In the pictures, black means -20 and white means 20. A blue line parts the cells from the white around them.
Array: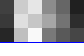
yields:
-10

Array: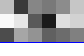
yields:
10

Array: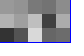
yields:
4

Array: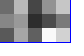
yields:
-3

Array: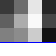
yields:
-11

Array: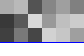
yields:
7

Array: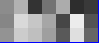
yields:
2

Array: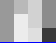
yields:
4

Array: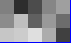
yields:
0
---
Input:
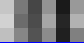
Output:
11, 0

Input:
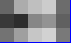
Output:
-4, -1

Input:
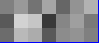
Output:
0, 0

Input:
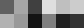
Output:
-5, -12

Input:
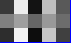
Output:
-11, -10

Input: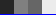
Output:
-14, 17

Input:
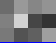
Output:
-3, 5

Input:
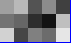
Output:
5, 16
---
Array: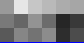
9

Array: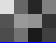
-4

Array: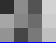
2

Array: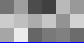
-10

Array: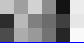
2

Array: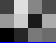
15
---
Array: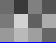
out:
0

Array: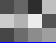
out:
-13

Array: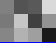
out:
-6

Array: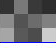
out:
-11

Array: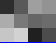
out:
5

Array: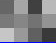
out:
-10

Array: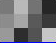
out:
-2

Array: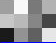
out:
-1
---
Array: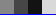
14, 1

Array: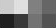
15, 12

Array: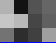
11, 9

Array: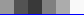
19, 7

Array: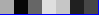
15, 11

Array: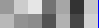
16, 13

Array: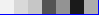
18, 14

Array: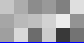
17, 15
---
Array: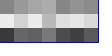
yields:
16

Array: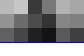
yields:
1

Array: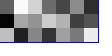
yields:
-10

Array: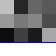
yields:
1

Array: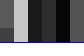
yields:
-19

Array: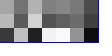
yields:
-3

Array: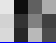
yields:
0

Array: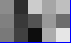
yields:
4
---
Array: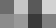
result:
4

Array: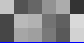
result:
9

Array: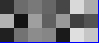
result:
-17

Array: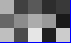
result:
2

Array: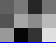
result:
6

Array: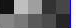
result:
-1

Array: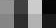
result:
-13

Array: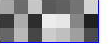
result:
7
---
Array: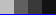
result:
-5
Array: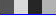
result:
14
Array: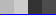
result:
12
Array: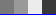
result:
4
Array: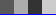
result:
7
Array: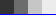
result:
-3
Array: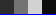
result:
-2
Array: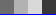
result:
8
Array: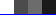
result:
-8
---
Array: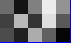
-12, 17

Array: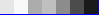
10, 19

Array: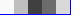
-10, 19

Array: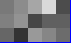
-9, 14

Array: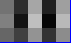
10, 10

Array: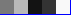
-17, 19
